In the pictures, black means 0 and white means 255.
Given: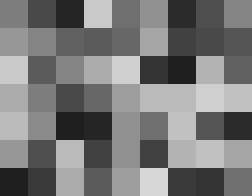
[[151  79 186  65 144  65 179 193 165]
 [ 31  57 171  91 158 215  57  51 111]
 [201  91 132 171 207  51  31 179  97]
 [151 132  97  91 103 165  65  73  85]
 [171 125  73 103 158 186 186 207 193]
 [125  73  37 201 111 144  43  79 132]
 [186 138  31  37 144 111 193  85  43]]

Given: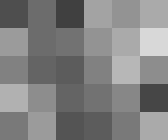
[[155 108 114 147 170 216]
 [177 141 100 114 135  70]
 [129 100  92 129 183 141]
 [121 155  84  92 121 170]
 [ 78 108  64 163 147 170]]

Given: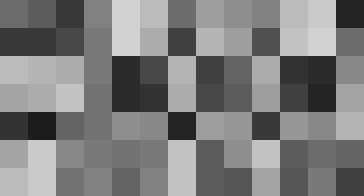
[[164 172 194 114  43  51 172  72  92 158  65  36 164]
 [187 180 172 121  43  72 180  65 100 172  51  43 136]
 [164 202 136 121 114 121 194  92 142 194  92 108 100]
 [187 202 114 129 100 129 194  92  86 164  86 121  65]
 [ 51  28 100 114 142 136  36 158 150  57 150 136 180]
 [ 57  57  72 121 210 172  65 180 158  80 194 210 108]
 [108  92  57 129 210 187 108 158 142 129 187 202  36]]

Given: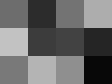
[[121 180 143   8]
 [109  44 115 173]
 [194  60  66  37]]

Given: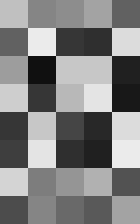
[[157  16 199 199  32]
 [206  54 184 228  24]
 [212 125 149 177  82]
 [192 133 141 163  97]
 [ 76 133 105  89 163]
 [ 54 199  69  40 220]
 [ 97 235  54  47 220]
 [ 62 228  47  32 235]]

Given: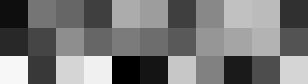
[[247  56 213 240   0  20 199 129  26  77 213]
 [ 40  69 142 102 123 109  89 150 165 179  83]
 [ 14 117 102  63 172 157  63 136 193 187  48]]
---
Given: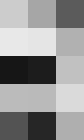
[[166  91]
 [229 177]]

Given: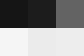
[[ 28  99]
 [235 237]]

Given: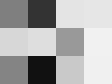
[[ 51 228]
 [222 153]]

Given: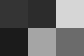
[[ 44 214]
 [165 107]]

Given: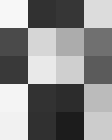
[[ 49  54]
 [214 172]]

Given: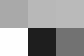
[[184 186]
 [ 30 114]]

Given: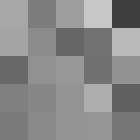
[[125 158]
 [139 102]]

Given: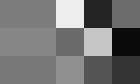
[[124 237]
 [134 107]]

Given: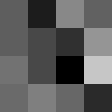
[[ 28 136]
 [ 72  48]]
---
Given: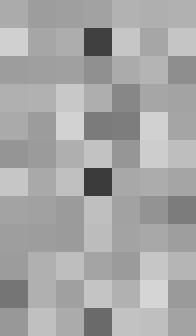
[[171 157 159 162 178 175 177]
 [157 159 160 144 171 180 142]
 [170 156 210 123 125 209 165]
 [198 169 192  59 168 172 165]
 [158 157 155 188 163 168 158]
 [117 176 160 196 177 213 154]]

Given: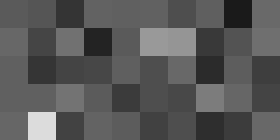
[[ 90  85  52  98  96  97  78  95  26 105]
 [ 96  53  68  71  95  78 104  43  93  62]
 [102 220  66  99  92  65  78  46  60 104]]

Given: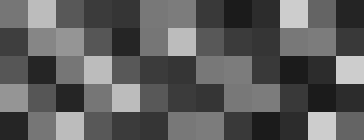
[[118 188  88  59  53 120 124  57  27  44 205 100  36]
 [ 86  37 118 188  88  59  53 120 124  57  27  44 205]
 [ 37 118 188  88  59  53 120 124  57  27  44 205 100]]

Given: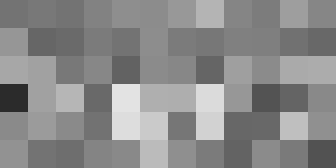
[[115 120 115 130 142 140 152 180 133 124 158 134]
 [167 161 120 135  98 139 135 101 159 139 170 172]
 [138 155 138 114 221 202 118 210 103 104 191 144]]

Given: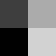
[[ 62 171]]

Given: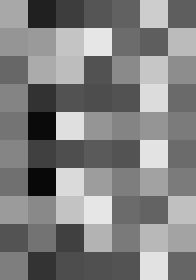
[[168  32  61  85  97 205  94]
 [103 171 189  82 138 198 141]
 [116  10 223 149 132 149 123]
 [112   8 218 157 126 162 123]
 [ 83 115  64 179 122 184 163]]

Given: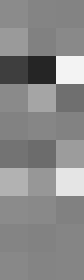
[[139 132 131]
 [ 62  37 243]
 [130 134 130]
 [178 151 229]
 [132 130 133]]
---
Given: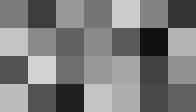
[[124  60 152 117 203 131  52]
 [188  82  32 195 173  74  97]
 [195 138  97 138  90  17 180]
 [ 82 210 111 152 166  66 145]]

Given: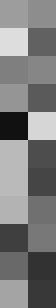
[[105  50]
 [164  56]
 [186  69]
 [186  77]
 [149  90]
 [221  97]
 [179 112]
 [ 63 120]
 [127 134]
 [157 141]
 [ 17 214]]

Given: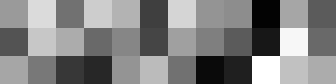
[[166 120  55  39 148 187 113  10  31 255 193 172]
 [ 83 199 172 105 134  69 160 127  91  23 247 105]
 [154 219 113 205 179  63 213 148 141   3 166  91]]

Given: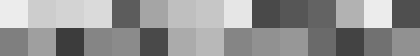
[[127 159  60 133 139  73 171 184 133 145 151 106  67 113 145]
 [236 205 211 218  92 165 191 198 230  73  86  99 178 236  79]]

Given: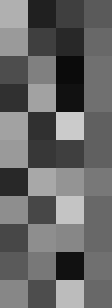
[[176  32  63  90]
 [162  48 203  96]
 [154  55  63  96]
 [154  63  40 104]
 [142  71 196 104]
 [135  77 188 104]
 [ 90 120  17 112]
 [ 77 128  11 112]
 [ 71 142 135 104]
 [ 48 162  17 112]
 [ 40 168 148 120]]

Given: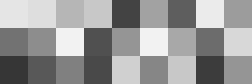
[[ 54  88 128  73 208 134 200  60 149]
 [114 141 242  80 149 242 168 108 216]
 [229 222 182 200  67 162  94 235 156]]

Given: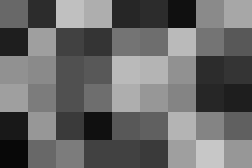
[[104  44 192 174  38  44  16 138 167]
 [  8 104 124  65  65  58 159 199 151]
 [159 124  80 110 174 151 132  38  30]
 [145 138  80  88 186 180 145  44  52]
 [ 24 151  58  16  88  96 180 132  96]
 [ 30 159  65  52 116 110 186 116  88]]
